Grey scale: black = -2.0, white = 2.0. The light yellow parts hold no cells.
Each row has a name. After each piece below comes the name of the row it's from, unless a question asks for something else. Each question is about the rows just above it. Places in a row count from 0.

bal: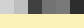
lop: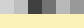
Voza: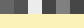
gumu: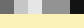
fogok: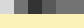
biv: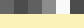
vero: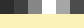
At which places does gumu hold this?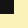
5
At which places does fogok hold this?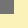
1 4 5
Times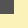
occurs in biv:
0

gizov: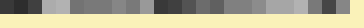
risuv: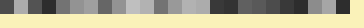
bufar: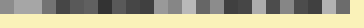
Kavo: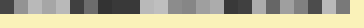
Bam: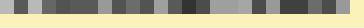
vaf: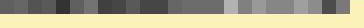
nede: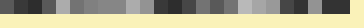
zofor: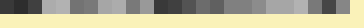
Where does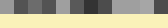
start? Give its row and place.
Bam, 7
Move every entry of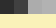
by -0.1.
[-1.4 -1.1  0.6  0.7]
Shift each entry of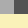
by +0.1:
[ 0.8 -0.6]
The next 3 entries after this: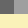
[ 0.0 -0.8  0.9]
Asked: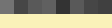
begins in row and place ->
bufar, 3
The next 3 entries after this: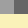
[0.3 1.0 0.8]

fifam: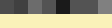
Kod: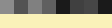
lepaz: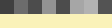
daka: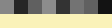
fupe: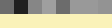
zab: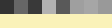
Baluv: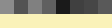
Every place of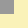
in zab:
7
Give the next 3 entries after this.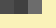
[-0.7 -1.6 -0.7]
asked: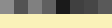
Baluv
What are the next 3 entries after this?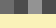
[ 0.6  0.8 -0.7]
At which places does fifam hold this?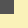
3 5 6

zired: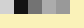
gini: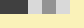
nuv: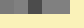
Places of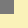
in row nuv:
0
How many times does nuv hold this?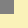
3
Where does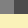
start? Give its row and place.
nuv, 1
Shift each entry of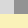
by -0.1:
[1.3 0.2]
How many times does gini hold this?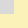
2

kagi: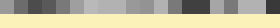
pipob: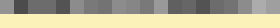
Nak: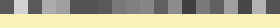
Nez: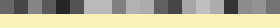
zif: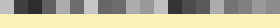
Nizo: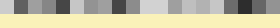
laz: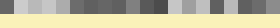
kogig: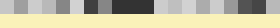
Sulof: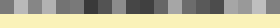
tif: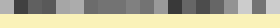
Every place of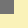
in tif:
7 8 10 18
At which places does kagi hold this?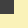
13 14
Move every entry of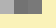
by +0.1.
[ 0.9 -0.1  0.0]
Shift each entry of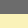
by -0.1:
[-0.4 -0.4]
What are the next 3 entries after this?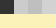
[0.7 1.2 0.4]
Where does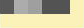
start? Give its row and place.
Nak, 2
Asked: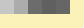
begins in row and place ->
laz, 3

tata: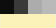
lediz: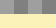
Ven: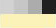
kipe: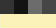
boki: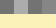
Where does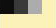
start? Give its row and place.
tata, 0
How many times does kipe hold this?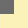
1
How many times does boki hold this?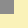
0
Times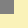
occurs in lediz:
2
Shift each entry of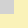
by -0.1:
[1.2]
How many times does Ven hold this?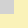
1

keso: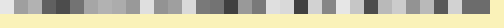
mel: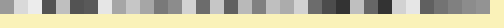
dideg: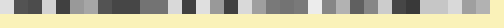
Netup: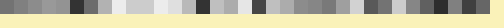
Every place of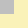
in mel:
4 19 25
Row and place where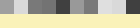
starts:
keso, 12
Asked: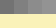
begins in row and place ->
mel, 31

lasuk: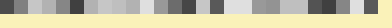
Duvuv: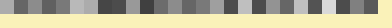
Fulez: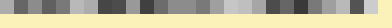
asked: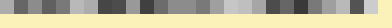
Fulez
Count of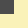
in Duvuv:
4
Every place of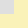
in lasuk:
10 16 17 25
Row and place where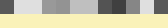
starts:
lasuk, 15

